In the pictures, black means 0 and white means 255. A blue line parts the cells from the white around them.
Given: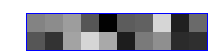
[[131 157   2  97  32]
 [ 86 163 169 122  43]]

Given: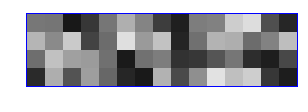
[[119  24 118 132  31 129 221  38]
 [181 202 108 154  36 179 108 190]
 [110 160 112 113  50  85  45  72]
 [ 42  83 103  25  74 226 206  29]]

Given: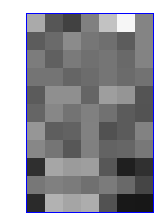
[[170  65 194 132]
 [ 92 139 111 132]
 [124 122 117 131]
 [116 101 117 114]
 [ 91 143 158  84]
 [101 115 113  83]
 [150  98  81 130]
 [135  87  99 120]
 [ 47 155  87  48]
 [119 123 123  69]
 [ 42 165  82  23]]

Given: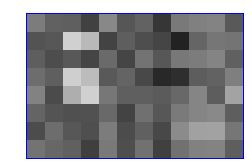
[[124  95 136  98 121 131]
 [ 83 208  67  78  34 118]
 [ 94  88 106 115 120 132]
 [109 207  89  72  46  98]
 [130 174 119  95 104  93]
 [100  80 105 112 122 137]
 [ 76  87 124  96 139 162]
 [115  96 121 113 113 131]]

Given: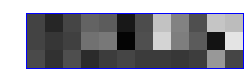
[[ 67  69  92  76 130 197]
 [ 67  64 120  79 126  19]
 [ 74  78  60  59  55 152]]

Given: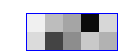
[[240 165 215]
 [219 141 178]]

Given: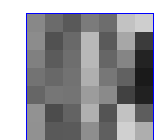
[[136  89 109 206]
 [140 105  90  59]
 [128 110 102  35]
 [115 114 119  26]
 [102 116 138  33]
 [146  99  84  93]
 [145  90  95 174]]
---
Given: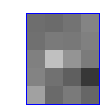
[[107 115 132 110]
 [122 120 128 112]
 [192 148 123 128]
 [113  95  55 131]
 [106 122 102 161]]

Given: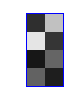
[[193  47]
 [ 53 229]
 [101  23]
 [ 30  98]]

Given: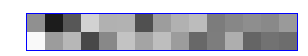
[[ 28  87 210 177 178  80 157 177 188 124 135 142 137 154 144]
 [156 183  72 136 195 164 190 156 104 125 174 101 114 109 249]]

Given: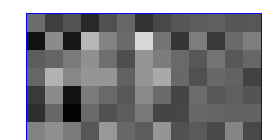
[[ 62  83  40  80 103  50  72  86  92  95  86  87 109]
 [139  23 182 130 106 216 116  54 125  57 106 125  17]
 [101 123 144 110  78 149 124 105  87 115  88 102  92]
 [178 135 149 149  97 149 169 104  80 104  98  66 102]
 [139  19 123 105  88 137 106  69 108  89  95  84  57]
 [102   4 105  80  92 120  68  70 103 100  98  99  46]
 [142 122  87 152 104  92 149  81  90  73 132  72 130]]

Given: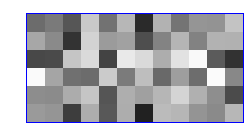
[[122  86 201 114 183  42 178 116 149 147 195 108]
 [138  51 211 155 161  78 131 181 130 178 177 167]
 [ 74 197 218  67 233 218 173 226 249  91  50  72]
 [165 112 108 203 123 190 105 158 109 251 136 250]
 [139 172 197  85 174 160 182 212 176 142  75 141]
 [149  61 173  88 173  33 187 182 148 138 183 154]]

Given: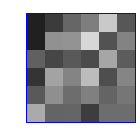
[[ 59 102 126 201  87  32]
 [145 147 215  82 131  32]
 [ 70  89  75 166  92  96]
 [163 132 188  78 133  52]
 [143 109 128 100 118  89]
 [100 101  61 109 109 170]]
